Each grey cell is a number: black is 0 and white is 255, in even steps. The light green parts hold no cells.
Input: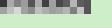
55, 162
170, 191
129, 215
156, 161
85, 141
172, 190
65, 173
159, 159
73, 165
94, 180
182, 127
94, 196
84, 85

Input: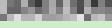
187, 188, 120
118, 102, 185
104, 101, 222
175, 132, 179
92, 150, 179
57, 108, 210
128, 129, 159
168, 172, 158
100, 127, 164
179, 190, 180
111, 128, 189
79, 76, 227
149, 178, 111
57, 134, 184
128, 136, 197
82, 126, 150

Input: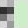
204, 47, 117, 214
176, 71, 188, 155

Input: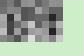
105, 113, 169, 161, 187, 135
121, 134, 51, 69, 68, 119
89, 131, 165, 108, 157, 84
143, 84, 84, 144, 80, 146
148, 92, 95, 197, 157, 220
100, 162, 104, 97, 166, 145
121, 128, 103, 137, 153, 167
145, 98, 39, 99, 35, 132
142, 98, 97, 181, 149, 200

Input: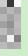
204, 162, 184, 162, 188, 161, 186
56, 184, 162, 146, 163, 242, 171
249, 167, 182, 188, 182, 129, 177

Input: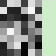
57, 227, 26, 114, 160, 192, 30, 39
218, 34, 56, 100, 246, 156, 170, 62
208, 34, 41, 177, 180, 197, 227, 101
62, 185, 22, 66, 50, 193, 8, 6
223, 246, 97, 165, 123, 112, 139, 215
162, 58, 209, 28, 154, 45, 5, 119
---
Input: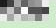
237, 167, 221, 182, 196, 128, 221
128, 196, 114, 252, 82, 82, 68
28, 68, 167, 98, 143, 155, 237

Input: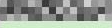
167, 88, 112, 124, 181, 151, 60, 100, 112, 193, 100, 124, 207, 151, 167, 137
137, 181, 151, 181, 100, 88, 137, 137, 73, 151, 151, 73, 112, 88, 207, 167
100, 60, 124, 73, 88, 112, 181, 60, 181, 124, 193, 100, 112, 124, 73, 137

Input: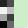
242, 191
163, 62
34, 78
3, 106

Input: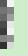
129, 145
117, 129
102, 158
88, 243
74, 231
59, 243
47, 216

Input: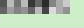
100, 157, 131, 145, 100, 186, 69, 218, 171, 145
84, 186, 116, 186, 55, 100, 43, 131, 171, 202

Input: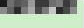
139, 98, 43, 123, 169, 73, 123, 197, 43, 73, 139
27, 111, 85, 98, 154, 58, 58, 111, 123, 58, 98
